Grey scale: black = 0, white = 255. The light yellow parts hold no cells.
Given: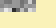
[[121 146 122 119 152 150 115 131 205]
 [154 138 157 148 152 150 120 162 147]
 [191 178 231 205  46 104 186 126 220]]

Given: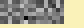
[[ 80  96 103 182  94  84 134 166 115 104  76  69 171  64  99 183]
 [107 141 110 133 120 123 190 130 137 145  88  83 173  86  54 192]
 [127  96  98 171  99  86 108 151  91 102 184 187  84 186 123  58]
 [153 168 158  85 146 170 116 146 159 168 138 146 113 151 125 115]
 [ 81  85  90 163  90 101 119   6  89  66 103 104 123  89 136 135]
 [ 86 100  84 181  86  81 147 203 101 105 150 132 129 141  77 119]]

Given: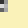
[[151  50]
 [182 218]
 [167  98]]

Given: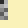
[[176  42]
 [195 166]
 [ 99 138]
 [188  92]
 [116 144]]

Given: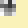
[[229 169 222  55]
 [106 105  92  56]
 [159 220 137 122]
 [228 251 172 161]]

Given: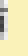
[[246 191]
 [234 193]
 [122 104]
 [233 190]
 [221  66]
 [222  80]
 [229  64]
 [214  75]
 [236 184]
 [238 190]]

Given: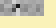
[[167 177 153 161 209 183 168 175 168 165 173]
 [159 140 178 179 133  25 156 145 156 168 146]
 [166 137 157 147  79 208 145 136 168 163 133]
 [160 171 159 159 175 209 169 174 160 157 170]]

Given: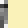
[[144 245]
 [ 33  66]
 [120 149]
 [124 128]
 [129 103]
 [152  85]
 [241  85]]

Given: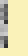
[[185 196]
 [ 91 168]
 [107 126]
 [ 88 161]
 [110 135]
 [ 55 198]
 [185 184]
 [183 175]
 [203 195]
 [101 126]
 [ 76 157]
 [ 49 179]]
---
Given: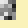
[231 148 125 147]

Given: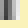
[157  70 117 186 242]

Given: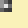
[149 229  55]

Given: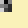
[191 111  43]

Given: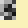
[210  98  42  19]

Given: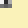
[242  96]

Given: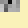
[143 106 176]

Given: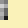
[148 172]

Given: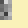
[ 82 136 168]
